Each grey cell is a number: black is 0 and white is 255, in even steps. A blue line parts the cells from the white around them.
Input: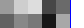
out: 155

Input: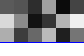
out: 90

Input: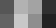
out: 86

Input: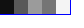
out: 16

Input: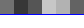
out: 113

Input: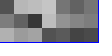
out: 82
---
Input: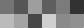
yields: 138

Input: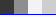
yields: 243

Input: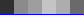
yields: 173

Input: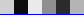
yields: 43

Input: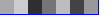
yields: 67

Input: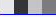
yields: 196

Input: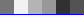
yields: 49

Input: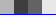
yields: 99

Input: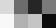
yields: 197

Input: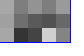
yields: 208
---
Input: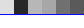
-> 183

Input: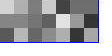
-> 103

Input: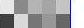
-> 118

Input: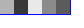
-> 233

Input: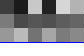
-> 115

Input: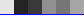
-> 57

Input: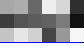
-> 209

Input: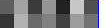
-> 106

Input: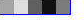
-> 96

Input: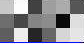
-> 37
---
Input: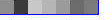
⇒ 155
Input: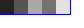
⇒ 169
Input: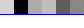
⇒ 190
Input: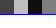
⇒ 191
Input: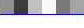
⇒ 248
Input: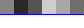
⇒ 205
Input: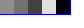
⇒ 65
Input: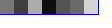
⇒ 84
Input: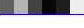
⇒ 8
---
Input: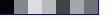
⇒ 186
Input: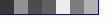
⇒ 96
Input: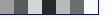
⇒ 40
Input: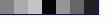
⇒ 5
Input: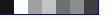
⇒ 195
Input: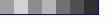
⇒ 181
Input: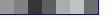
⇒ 95
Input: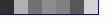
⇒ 141
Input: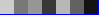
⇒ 56
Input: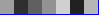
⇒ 146
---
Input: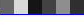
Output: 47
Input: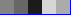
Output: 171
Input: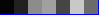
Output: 107
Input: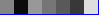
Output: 222
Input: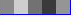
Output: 149
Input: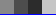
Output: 198
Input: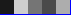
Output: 173
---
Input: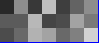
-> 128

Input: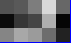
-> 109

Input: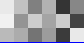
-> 59

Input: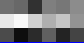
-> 35

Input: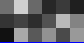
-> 74

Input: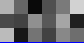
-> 136
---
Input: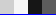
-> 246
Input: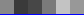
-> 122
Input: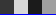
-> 215
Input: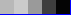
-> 154
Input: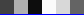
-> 251
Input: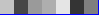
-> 229
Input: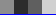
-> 44
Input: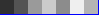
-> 140
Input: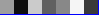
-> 136
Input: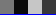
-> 10
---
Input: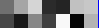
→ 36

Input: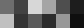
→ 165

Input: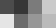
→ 54

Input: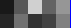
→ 208

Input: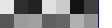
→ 203

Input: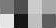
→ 78

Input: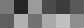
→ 75

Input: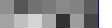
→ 137

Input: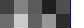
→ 91

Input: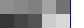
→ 128
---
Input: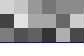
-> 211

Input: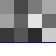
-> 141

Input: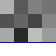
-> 177

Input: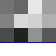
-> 115

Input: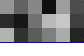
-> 149

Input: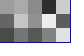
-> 158
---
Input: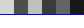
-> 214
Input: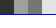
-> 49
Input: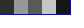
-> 45
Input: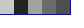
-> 200
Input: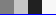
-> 127
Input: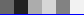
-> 104
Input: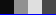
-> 12
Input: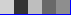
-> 210
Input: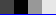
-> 67
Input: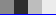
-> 137
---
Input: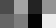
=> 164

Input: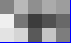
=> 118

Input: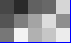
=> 127

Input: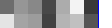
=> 150

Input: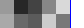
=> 39

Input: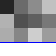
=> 80

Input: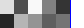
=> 79

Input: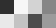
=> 247

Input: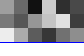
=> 86
